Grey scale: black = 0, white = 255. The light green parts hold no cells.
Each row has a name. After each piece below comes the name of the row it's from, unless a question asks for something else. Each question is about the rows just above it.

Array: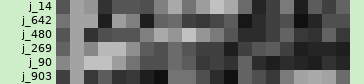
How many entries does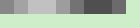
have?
9
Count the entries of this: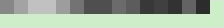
15
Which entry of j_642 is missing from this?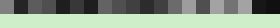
[71]
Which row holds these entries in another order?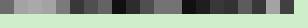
j_903
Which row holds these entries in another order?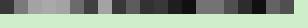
j_903
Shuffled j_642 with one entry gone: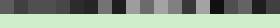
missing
[23]
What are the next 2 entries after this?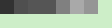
[193 149]

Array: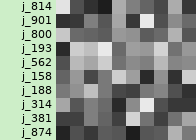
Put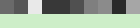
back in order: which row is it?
j_314
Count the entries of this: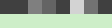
8
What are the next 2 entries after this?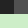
[56 92]

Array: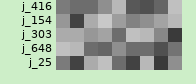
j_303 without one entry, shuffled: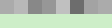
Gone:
[58]
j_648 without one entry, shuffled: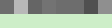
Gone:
[192]
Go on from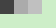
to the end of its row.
[109  66 184  58 143]
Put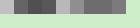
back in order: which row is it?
j_416
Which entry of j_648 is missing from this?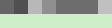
[115]

